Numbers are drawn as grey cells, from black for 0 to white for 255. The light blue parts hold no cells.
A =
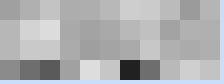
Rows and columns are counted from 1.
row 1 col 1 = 160
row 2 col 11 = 176
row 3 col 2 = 201
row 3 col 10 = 171
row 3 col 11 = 175
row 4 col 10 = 207
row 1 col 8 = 203
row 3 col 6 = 164
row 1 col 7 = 206
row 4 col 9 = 185
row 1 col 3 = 195
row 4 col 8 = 110

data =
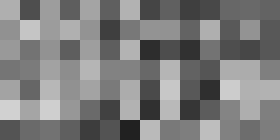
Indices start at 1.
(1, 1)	175
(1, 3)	157
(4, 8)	104
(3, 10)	49
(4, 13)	172
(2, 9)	146
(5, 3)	183
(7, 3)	114
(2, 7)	120
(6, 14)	127
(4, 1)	117
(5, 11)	47
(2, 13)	147
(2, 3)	156
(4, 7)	130
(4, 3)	162
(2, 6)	63
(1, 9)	96
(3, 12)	78
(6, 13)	174
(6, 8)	48
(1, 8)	69
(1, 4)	94
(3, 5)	158
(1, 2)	78
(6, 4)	151
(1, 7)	178
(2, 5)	147
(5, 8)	74
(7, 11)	190

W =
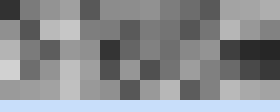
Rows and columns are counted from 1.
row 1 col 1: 50
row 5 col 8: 153
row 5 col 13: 169
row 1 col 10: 109
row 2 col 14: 130
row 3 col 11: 147
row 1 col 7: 141
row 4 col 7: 150
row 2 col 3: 186
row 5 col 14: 163
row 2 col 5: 126
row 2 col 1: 144
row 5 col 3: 162
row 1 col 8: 145
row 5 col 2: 157
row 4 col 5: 159
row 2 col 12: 182
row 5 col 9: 183
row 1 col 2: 123
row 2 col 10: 86
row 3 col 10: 136

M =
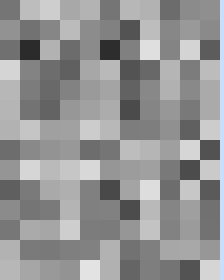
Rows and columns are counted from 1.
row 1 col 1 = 117
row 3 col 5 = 139
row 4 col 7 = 83
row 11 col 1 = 139
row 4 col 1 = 213
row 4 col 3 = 109
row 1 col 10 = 139
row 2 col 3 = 134
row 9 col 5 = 216
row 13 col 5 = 129
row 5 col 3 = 105
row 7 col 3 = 160
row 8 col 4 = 152
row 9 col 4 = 198
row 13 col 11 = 151
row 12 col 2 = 170
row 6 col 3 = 99
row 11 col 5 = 128
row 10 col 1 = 95
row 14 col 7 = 101
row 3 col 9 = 132
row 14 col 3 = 153
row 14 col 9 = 116
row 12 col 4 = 206
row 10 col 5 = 128
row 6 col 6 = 172
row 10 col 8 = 221
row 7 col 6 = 184
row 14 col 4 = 147
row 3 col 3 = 178
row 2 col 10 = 153
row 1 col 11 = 143
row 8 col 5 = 109
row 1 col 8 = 178
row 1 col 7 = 183
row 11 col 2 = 117

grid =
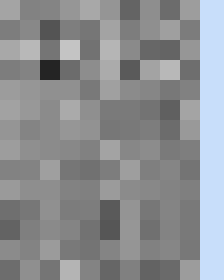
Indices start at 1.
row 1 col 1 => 164
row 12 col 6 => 86
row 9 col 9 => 133
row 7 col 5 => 146
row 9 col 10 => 116
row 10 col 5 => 128
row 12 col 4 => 132
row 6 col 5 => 143
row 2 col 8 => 143
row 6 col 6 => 122
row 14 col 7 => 128
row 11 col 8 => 119
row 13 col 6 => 132
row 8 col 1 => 157
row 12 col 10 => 121
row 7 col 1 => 149
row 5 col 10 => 129
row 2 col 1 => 125
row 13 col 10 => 120
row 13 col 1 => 139
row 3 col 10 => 150
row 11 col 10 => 121
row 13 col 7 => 149
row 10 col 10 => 127
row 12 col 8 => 112
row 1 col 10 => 157
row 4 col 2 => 131
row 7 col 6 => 119
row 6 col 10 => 164
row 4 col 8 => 163
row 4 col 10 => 110
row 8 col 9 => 122
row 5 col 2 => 150
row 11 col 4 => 124
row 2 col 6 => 163
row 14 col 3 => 117
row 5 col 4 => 144
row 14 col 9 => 106
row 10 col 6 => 155

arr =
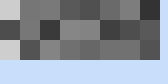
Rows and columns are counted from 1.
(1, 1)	205
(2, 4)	134
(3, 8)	83
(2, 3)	58
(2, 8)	89
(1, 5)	80

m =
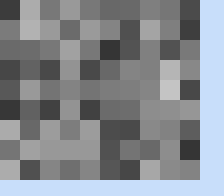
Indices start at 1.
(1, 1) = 60
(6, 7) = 109
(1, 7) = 105
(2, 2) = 178
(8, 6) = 81
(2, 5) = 154
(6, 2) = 97
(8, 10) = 53
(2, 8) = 164
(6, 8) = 141
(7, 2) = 104
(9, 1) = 172
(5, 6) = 124
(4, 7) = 132
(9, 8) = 167
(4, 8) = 128
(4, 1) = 71
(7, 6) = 76
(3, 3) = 120
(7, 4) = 125
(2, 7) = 80
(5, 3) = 116
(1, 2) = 172
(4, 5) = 73
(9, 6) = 86

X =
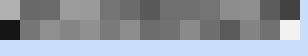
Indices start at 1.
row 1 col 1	176
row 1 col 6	116
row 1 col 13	143
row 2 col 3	144
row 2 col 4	133
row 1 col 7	107
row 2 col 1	21
